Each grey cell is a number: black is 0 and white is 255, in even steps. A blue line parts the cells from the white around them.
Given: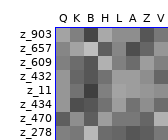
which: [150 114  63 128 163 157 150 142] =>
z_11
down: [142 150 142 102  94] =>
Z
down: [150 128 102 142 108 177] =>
V
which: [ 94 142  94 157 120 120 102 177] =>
z_470

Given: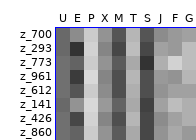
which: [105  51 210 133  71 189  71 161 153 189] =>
z_293
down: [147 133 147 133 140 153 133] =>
X

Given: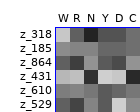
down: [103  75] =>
D
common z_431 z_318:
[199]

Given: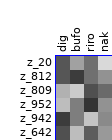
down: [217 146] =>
nak
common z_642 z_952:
[189]
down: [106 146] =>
nak

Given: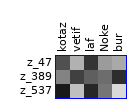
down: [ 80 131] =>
kotaz
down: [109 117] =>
Noke
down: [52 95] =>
laf
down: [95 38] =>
laf

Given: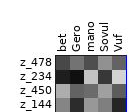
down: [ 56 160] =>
Sovul
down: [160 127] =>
Sovul
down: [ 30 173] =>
bet
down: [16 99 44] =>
Gero
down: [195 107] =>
mano

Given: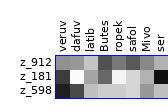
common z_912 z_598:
[152]
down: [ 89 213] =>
safol
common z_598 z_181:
[213]

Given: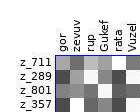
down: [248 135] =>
Gukef
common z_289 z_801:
[248]
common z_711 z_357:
[255]
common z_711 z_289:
[161]

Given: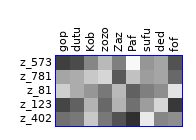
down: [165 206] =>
gop
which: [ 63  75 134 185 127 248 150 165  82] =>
z_573

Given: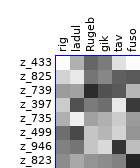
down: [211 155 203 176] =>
rig
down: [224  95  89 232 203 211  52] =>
tav
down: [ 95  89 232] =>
tav
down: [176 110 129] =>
rig
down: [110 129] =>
rig
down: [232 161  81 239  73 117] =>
ladul

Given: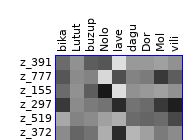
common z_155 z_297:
[107]
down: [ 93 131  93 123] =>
buzup
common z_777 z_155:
[93]

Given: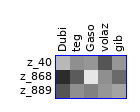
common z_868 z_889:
[143]
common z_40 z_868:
[143]
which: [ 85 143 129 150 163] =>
z_889
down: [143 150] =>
volaz
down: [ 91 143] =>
teg
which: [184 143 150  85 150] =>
z_40

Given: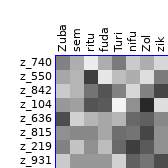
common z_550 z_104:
[222]
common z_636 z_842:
[181]
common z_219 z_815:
[144]
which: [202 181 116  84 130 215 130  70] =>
z_842
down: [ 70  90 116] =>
Zol
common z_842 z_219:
[130]
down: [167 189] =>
fuda

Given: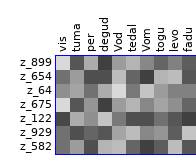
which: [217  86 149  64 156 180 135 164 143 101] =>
z_675
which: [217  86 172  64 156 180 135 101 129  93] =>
z_899
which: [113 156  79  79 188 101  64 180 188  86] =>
z_654
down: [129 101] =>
fadu
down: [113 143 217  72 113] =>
vis
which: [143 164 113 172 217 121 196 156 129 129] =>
z_64

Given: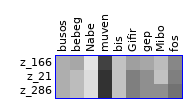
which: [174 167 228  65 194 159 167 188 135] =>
z_166
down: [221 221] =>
Nabe
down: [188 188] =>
bebeg
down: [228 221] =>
Nabe

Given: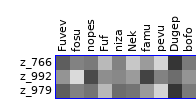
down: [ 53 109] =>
Dugep
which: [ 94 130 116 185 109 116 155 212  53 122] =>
z_979
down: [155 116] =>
Nek
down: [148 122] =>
bofo
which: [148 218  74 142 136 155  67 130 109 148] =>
z_992
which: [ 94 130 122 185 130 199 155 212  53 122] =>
z_766

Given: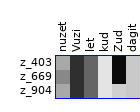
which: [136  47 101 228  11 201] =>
z_669
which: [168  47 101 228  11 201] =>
z_403
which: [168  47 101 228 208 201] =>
z_904

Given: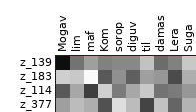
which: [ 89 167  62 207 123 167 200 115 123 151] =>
z_114
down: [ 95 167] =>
diguv

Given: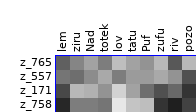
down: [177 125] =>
Nad
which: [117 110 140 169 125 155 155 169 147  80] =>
z_557
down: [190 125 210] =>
lov
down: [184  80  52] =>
pozo
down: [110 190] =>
Puf
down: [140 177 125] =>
Nad
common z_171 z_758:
[52]

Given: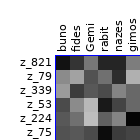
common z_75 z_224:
[88]
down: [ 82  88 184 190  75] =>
Gemi
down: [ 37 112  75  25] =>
rabit
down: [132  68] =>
nazes
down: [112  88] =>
fides

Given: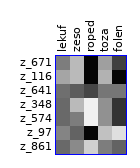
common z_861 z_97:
[99]
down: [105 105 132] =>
lekuf
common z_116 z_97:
[5]
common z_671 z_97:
[5]
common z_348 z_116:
[186]
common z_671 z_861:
[125]

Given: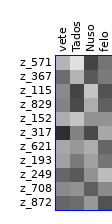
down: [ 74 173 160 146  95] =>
Nuso
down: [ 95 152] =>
Nuso
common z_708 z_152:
[146]

